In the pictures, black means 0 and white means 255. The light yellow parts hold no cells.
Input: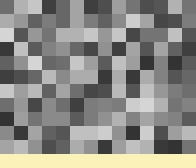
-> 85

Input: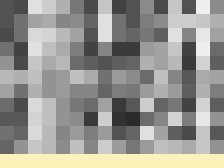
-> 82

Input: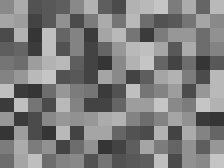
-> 171

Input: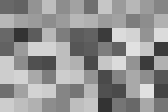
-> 183

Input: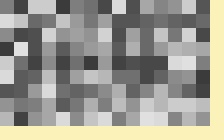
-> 147

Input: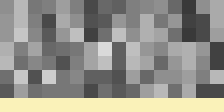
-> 57
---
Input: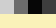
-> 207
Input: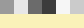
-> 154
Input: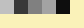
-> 192
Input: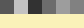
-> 87
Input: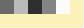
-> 106
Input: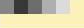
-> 133
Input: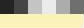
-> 36
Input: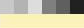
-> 200
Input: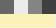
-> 103
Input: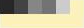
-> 40
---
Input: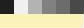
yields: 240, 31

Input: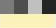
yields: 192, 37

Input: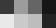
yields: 233, 22

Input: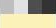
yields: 226, 51

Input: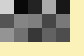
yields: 210, 8

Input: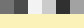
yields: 243, 48

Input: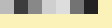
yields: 221, 34

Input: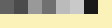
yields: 201, 25
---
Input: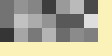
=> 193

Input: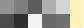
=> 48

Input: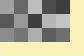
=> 152

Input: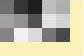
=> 146

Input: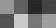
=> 202

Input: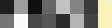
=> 252

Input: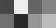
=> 43
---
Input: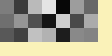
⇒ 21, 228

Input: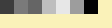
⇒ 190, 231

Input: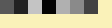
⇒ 4, 196

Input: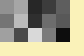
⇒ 47, 217

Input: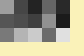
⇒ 63, 224

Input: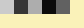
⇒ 173, 203

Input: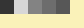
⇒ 131, 215
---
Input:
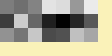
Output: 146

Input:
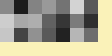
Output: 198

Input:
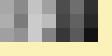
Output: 160

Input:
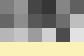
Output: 182

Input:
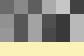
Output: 151

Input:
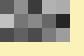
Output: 75

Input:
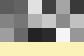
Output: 158
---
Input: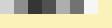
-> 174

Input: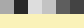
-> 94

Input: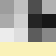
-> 170

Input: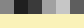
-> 198

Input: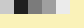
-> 235

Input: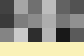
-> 98
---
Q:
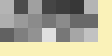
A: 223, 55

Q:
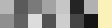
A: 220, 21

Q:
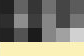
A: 209, 27

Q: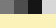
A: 215, 21

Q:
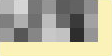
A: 213, 45

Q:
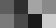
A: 204, 26

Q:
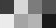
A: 235, 26

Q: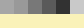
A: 201, 50

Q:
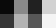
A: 244, 9

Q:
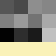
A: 192, 2
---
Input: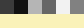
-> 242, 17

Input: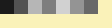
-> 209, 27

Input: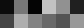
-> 194, 4

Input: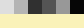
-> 222, 6

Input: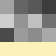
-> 206, 60

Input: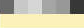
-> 214, 55

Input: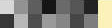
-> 215, 22
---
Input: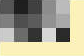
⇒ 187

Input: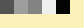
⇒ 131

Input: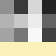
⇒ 215

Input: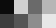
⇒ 182

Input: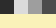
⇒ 76

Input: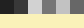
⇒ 118

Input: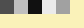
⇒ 161

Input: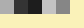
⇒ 134
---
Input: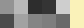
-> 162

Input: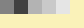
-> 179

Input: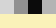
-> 145

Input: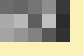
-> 170

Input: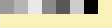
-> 181

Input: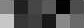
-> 131
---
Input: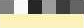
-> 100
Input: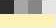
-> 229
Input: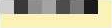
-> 27
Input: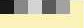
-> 162
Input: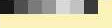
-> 58
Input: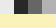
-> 178
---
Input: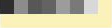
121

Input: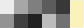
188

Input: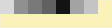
163

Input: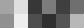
84

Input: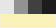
64

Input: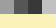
56
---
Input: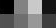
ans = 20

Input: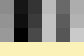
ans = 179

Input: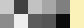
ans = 127

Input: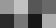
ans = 105

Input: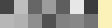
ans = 60

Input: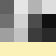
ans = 16

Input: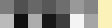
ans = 132

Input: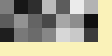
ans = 16
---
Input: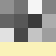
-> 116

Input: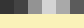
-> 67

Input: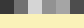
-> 113

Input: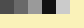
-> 105

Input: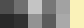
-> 111

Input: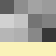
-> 142

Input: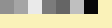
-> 165
